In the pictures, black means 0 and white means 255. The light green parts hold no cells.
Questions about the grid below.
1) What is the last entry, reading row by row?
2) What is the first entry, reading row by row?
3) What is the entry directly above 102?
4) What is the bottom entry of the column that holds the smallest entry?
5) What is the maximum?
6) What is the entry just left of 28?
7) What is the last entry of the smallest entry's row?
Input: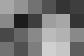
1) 93
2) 167
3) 28
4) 81
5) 208
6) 137
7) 52

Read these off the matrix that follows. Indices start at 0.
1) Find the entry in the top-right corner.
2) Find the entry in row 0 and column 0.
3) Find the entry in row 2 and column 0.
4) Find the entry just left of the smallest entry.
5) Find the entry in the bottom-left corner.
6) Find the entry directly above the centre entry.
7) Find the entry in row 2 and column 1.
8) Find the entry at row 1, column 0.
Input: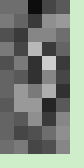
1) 89
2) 110
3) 80
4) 110
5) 110
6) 49
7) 58
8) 122

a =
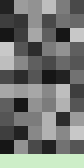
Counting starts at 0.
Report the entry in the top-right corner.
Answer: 73
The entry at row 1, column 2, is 146
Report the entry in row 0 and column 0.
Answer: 34
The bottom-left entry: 22
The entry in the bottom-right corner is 85
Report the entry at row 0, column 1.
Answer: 156
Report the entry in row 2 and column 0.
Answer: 22

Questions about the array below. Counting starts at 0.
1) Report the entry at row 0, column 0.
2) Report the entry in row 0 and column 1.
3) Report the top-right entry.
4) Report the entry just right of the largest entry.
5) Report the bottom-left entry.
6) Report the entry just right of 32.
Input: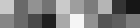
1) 202
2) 105
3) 22
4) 146
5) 135
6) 169

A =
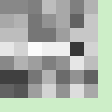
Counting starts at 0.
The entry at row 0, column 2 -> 127
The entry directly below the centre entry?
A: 127
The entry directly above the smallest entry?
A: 199
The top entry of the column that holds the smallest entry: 127
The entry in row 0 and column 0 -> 136
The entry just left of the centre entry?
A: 251
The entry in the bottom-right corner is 168
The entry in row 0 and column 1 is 136
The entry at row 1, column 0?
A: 168
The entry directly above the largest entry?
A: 118
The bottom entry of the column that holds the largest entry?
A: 158
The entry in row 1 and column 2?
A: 118
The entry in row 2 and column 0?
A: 189
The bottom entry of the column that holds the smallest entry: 221

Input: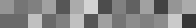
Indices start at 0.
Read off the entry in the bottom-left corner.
106
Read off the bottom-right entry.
55
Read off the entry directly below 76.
161
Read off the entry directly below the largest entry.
86
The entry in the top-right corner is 171
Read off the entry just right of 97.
161
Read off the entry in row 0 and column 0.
149

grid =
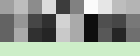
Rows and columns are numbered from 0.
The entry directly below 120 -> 111
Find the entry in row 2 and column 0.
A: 99
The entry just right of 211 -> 170
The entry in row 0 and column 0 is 160
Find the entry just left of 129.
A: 60
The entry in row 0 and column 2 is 140
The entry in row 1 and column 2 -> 70
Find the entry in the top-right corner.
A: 180
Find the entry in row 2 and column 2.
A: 48

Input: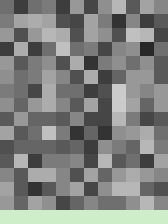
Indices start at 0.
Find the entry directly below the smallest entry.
143
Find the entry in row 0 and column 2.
111
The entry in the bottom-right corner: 134
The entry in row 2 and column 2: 152
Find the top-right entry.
134
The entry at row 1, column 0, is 123
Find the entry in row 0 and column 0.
111
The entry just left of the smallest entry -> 143
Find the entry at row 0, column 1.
61
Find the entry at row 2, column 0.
152
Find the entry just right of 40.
111
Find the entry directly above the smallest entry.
183
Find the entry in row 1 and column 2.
172
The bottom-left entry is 152
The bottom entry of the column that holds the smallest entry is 183

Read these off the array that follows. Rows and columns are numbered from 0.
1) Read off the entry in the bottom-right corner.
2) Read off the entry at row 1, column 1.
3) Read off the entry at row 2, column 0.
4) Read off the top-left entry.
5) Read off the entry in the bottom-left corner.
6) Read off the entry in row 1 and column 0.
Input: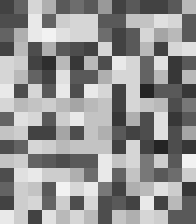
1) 89
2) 77
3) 99
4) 66
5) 233
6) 77

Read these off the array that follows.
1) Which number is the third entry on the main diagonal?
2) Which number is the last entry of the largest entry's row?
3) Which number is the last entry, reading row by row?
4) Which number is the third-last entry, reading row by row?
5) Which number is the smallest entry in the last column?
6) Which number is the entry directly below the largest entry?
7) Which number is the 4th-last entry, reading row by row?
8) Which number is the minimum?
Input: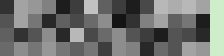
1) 84
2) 163
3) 151
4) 84
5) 29
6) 106
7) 106
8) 20

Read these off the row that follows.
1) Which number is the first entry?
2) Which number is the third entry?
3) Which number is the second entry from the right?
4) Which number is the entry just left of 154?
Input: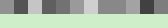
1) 145
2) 197
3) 65
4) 114
